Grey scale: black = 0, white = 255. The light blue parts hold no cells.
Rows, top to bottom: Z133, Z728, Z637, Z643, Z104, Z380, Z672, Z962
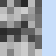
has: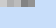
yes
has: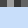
no
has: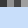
yes
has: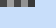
no
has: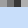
yes
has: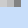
no

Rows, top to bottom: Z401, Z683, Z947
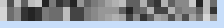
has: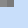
no
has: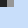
yes

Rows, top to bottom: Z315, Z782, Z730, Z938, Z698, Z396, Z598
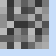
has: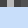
yes
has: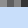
yes
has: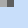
yes
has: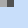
yes
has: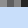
no
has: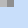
no
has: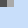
yes

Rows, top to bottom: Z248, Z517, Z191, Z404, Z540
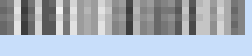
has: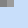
no
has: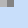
yes
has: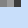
no
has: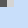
no

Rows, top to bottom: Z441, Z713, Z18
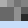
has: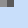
yes
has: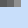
no
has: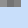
yes

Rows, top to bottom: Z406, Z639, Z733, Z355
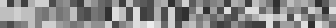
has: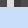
yes
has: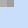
yes

